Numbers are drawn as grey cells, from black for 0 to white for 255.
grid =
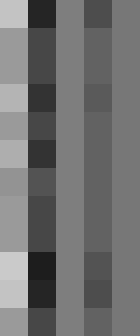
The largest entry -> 202
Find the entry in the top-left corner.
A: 195
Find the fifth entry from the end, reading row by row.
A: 154
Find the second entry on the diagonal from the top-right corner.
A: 98
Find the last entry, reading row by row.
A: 119
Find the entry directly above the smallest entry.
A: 71
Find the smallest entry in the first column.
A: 147
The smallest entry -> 29
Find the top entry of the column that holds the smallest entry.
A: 37
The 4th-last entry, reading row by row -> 71
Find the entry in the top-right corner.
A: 119
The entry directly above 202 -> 154
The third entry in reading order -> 126
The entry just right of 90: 119

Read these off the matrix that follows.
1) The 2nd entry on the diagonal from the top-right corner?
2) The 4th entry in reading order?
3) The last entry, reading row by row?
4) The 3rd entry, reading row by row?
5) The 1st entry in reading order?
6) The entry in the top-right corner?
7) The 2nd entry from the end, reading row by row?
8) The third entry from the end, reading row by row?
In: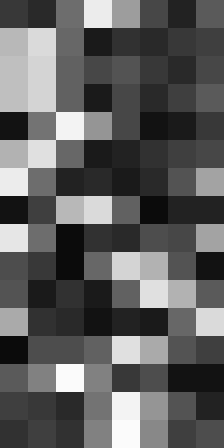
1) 56
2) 236
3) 77
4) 109
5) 56
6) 90
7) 63
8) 136

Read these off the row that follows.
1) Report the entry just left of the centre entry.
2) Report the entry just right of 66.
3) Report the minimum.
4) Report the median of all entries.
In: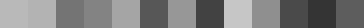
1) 87
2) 198
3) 52
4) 131

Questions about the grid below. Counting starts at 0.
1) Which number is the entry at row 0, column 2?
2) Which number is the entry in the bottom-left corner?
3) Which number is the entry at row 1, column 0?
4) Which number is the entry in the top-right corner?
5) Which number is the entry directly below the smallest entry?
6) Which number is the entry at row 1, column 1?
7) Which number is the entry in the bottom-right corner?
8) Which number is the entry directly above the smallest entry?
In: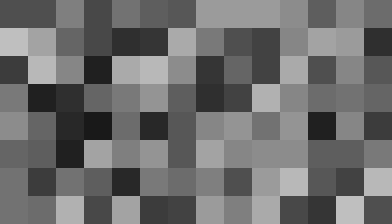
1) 127
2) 114
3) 191
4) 108
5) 163
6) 163
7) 79
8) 101

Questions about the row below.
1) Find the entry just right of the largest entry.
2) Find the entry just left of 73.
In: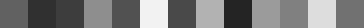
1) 73
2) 242

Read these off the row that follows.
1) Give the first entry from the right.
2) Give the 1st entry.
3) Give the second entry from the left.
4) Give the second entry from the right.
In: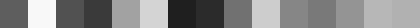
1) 177
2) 94
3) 248
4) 183

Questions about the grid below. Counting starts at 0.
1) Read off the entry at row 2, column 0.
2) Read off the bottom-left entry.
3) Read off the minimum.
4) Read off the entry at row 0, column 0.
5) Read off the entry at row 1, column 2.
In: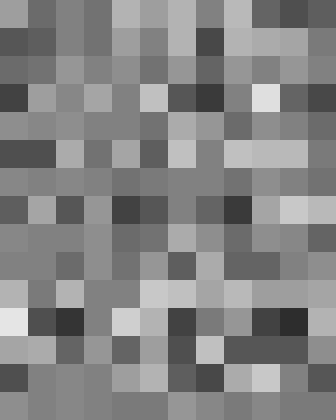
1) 107
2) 142
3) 45
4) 158
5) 129

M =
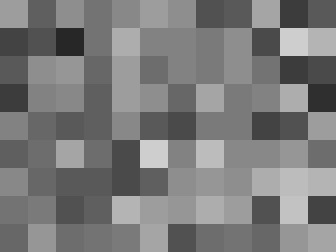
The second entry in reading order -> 95
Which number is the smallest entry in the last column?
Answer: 47
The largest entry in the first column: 157
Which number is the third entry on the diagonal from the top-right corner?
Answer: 115
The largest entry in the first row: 165
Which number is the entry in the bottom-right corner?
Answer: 165
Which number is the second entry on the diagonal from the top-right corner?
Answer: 206
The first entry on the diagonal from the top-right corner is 89
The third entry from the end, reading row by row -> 103
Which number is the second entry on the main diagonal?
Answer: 81
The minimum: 39
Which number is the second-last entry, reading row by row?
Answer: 150
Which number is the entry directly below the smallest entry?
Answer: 150
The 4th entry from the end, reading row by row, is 115
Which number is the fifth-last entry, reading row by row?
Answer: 109
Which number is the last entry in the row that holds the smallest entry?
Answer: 180
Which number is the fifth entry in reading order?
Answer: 136

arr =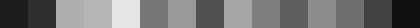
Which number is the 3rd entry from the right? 111
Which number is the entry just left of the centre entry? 153
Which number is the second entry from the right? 66
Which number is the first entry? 28
